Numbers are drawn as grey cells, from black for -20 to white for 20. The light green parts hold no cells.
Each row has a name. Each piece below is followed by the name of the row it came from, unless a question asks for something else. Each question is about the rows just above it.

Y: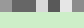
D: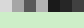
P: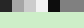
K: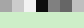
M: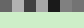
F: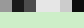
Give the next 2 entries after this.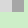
[-6  8]
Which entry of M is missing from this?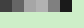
[-2]
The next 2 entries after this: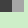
[-16   0]
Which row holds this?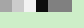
P

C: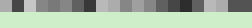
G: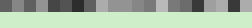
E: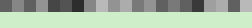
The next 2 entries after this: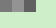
[-1 -5]
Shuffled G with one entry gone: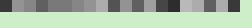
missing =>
[-3]
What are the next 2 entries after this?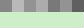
[-1 -5]
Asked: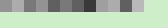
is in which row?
E

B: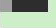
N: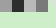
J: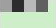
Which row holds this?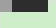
B
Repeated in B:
[-13]
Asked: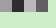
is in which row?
J
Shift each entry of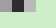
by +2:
[  7 -11  11]
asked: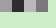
N

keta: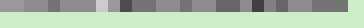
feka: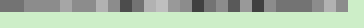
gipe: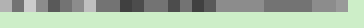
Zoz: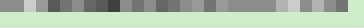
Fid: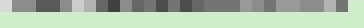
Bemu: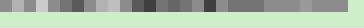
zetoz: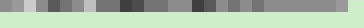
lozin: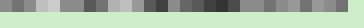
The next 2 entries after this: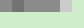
[ 4 -8]
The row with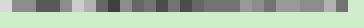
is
Fid
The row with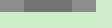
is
gipe
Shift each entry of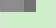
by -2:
[ 0  0 -4]
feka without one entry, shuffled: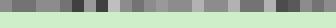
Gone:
[6]
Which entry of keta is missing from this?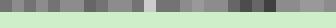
[0]

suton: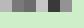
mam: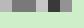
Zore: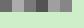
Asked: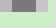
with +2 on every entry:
[11  1  1 13]
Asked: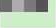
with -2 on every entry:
[-5  5 -3 -9]
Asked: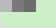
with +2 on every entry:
[11  1 -1]

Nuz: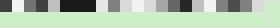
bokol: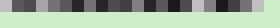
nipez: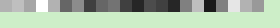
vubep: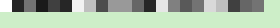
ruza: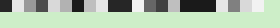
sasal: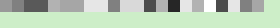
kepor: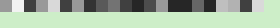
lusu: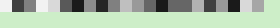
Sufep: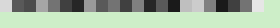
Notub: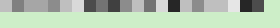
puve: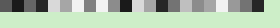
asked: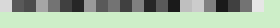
Sufep
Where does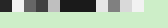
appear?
ruza
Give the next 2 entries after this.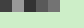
[-10 -14]
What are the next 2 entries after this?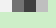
[-16 -16]
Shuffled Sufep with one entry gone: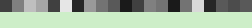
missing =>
[12]
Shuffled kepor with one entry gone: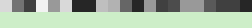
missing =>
[-12]
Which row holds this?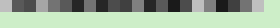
bokol

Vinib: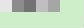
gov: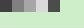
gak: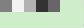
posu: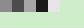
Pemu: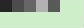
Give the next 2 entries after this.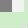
[  8 -12]
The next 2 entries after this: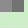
[10  6]

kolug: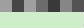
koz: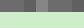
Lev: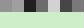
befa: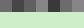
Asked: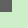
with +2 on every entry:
[-3]
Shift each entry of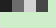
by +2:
[-13  -1  15  -7]
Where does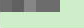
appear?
koz
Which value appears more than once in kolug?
[5]
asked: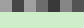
kolug
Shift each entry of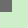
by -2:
[-5]

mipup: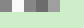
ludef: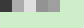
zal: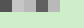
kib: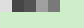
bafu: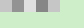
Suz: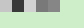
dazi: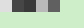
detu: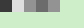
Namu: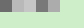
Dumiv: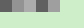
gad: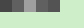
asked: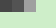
kib
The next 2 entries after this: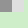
[ 1 11]
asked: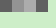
Dumiv
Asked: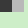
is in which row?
dazi

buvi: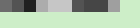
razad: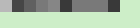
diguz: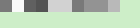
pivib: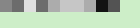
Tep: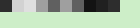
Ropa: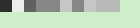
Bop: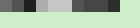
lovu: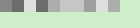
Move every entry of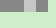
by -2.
[-1 -1  9 -1]
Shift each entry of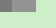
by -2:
[-3  1  1]
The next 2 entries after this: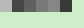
[-1 -1]

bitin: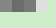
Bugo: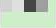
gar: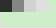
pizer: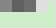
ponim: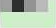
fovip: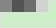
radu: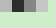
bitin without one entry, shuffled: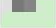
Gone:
[-3]
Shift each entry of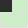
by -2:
[-15]
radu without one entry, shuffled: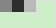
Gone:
[11]
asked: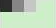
radu
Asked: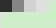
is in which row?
gar

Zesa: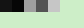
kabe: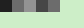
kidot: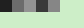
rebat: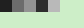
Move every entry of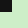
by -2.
[-19]
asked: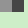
kabe

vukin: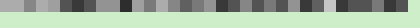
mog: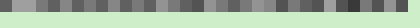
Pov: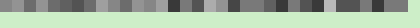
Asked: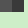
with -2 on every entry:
[ -9 -13]
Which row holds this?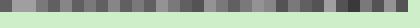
mog
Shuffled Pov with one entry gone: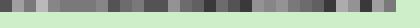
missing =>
[-9]
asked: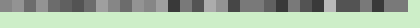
Pov

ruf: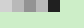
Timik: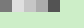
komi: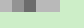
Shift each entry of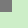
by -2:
[-3]
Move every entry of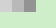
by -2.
[11  7  1]
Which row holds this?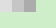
Timik
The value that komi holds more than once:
[9]
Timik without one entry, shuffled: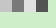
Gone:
[7]
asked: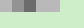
komi
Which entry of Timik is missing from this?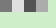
[11]

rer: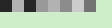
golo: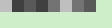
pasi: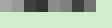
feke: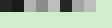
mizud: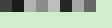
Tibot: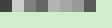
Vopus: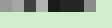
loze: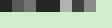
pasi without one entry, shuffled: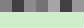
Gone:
[-12]
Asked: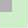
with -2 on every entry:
[6]
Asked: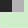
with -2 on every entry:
[-16   6]
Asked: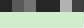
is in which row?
loze
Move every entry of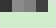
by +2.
[-10   4   2  -8]

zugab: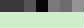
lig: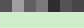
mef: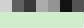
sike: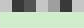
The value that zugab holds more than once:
[-11]
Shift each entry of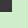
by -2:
[-13]
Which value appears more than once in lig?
[-7]
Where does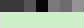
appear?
zugab
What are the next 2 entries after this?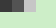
[  5 -11]
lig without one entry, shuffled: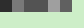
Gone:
[-9]

